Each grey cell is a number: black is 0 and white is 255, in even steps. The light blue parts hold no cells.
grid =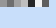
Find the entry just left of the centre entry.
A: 162
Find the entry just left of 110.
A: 150

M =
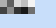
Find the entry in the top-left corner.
175
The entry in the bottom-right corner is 111
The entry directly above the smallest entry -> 190

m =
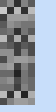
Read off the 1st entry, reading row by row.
105
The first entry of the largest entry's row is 201
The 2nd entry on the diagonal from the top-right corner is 48
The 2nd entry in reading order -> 144
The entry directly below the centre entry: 157
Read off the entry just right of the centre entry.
130
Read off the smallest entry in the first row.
48
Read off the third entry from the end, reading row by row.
157
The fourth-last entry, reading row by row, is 130
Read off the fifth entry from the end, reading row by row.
76
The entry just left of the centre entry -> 144
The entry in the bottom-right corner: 144
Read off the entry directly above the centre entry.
62
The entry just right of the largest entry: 48
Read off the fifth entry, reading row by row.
90
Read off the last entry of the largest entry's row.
186
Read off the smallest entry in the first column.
62

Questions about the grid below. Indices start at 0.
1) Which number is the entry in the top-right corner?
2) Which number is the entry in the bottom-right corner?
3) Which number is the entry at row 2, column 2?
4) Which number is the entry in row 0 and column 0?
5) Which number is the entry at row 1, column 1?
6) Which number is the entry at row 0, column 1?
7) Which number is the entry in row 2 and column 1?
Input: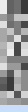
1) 58
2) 140
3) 195
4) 237
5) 98
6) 98
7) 125
